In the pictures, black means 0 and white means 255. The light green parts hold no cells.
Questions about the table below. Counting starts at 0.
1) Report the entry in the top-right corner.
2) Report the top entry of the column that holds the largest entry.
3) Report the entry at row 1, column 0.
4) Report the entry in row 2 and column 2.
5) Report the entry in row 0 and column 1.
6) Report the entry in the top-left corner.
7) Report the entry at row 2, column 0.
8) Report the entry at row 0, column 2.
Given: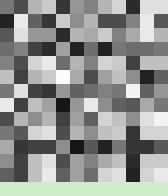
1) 223
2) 54
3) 34
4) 150
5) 77
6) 119
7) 88
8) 180

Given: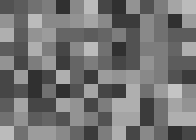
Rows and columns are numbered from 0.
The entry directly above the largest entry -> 82
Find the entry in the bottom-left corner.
187
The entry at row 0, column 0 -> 82
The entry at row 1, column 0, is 147
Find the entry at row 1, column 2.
187
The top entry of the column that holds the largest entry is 165
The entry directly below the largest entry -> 165
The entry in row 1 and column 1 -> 101
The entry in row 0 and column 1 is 92
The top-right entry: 187
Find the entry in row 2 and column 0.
175
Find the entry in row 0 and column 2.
113
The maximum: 196
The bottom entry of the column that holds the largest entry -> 48
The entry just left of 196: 156
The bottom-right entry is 70
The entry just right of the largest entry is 137

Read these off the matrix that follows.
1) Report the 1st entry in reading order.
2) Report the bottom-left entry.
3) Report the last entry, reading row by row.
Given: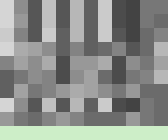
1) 213
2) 152
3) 107

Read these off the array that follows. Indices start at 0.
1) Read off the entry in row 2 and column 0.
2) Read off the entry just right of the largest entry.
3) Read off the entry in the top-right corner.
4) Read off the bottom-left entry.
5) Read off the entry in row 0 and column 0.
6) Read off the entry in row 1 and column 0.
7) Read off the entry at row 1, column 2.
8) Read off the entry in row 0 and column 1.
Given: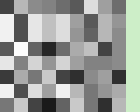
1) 241
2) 99
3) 109
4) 119
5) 67
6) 241
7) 230
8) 183

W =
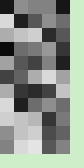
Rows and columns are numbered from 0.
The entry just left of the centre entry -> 98
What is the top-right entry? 22
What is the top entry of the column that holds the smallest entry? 22
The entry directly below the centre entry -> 43
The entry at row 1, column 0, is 217
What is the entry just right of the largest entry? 87
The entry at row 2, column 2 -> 207
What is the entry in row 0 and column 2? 130
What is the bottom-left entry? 130
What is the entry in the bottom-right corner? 130
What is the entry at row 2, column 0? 173
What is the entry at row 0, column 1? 142
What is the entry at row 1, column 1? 31
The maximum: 228

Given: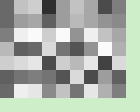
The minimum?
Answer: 47
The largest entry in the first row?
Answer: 206
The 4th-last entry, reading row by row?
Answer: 116
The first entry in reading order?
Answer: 105
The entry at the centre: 116
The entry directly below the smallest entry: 96
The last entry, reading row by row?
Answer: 126
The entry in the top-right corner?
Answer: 126
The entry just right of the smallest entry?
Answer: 157
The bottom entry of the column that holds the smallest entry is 138
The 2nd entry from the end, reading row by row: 176
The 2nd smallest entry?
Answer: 66
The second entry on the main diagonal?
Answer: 157
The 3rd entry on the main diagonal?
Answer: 250
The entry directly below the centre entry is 206
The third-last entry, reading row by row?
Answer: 230
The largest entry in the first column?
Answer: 206
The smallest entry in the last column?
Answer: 96
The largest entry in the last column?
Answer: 218

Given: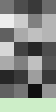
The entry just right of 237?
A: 204
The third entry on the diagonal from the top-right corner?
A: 170
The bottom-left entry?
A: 96
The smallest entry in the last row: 16
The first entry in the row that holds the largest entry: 237
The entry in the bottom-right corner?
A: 148
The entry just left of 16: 117
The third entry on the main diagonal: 192

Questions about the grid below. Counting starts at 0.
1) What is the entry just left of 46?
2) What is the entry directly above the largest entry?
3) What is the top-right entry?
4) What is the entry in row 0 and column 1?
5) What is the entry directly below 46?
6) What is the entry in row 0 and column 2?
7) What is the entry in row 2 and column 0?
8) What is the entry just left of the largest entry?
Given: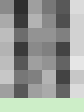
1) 138
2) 210
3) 219
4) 46
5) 58
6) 159
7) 189
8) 99

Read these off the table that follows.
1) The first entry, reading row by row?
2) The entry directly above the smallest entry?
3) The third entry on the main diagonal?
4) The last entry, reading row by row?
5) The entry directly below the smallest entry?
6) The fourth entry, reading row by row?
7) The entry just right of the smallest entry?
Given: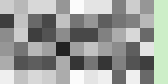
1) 205
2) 140
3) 62
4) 105
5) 172
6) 216
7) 160

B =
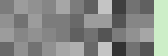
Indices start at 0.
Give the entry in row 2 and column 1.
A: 134
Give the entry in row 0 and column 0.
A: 124
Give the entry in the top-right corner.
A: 96
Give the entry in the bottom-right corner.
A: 84
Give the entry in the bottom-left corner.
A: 105
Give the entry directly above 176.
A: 96
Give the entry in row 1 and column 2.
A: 156
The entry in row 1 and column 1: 114
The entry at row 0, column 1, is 156
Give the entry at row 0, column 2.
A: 145
